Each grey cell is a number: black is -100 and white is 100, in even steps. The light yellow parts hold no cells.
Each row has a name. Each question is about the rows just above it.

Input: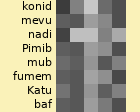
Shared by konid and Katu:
[1]
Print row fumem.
[-26 -32  28  12 -43]
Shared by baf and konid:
[-38]
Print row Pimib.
[-26 -32  23  12 -38]

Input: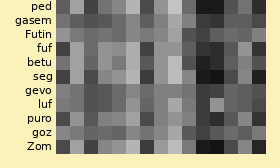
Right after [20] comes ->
[47]
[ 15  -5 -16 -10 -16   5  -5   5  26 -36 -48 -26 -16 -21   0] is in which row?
Futin
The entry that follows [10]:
[36]
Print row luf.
[ -5 -10 -36 -31 -16  15 -21   0  31  -5 -53  15 -21 -26 -42]

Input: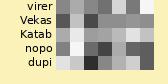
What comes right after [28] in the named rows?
[46]
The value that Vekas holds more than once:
[11]
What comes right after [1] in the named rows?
[93]
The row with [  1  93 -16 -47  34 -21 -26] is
nopo

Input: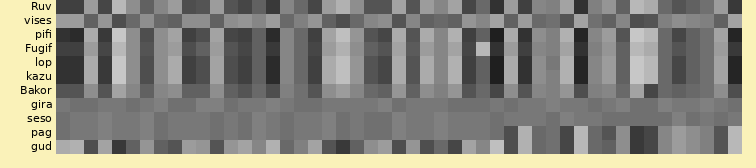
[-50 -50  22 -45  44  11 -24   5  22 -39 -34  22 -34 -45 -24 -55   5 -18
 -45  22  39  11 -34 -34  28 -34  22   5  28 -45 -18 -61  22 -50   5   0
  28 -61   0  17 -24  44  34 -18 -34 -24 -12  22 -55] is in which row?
Ruv
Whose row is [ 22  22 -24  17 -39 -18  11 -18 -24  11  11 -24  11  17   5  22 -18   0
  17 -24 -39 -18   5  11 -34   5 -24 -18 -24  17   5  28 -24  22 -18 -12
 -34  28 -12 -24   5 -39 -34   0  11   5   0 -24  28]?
vises
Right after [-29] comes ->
[22]
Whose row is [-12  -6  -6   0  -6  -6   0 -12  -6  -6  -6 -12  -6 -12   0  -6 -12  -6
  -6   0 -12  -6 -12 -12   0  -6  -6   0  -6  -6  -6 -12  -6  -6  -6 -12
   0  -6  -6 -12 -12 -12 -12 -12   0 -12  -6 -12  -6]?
seso

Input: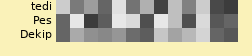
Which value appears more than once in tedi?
[60]
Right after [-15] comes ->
[-27]
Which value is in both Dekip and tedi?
[-21]

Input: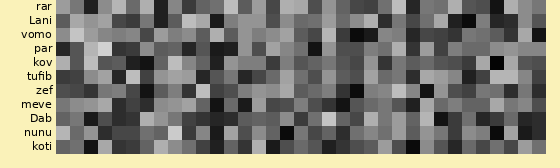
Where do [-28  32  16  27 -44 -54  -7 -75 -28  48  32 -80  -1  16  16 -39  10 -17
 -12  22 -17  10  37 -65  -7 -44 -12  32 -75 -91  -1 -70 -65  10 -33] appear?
Lani
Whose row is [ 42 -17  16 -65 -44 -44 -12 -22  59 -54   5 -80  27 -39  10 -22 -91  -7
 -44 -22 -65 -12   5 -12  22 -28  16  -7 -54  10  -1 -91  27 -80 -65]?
nunu

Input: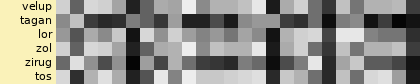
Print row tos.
[ 69 -63  40  75  34 -74 -34  81   3  86  57  57  63  69  75 -68  57  40
 -13 -68  51 -13  69  75  24 -79]
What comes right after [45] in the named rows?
[-52]

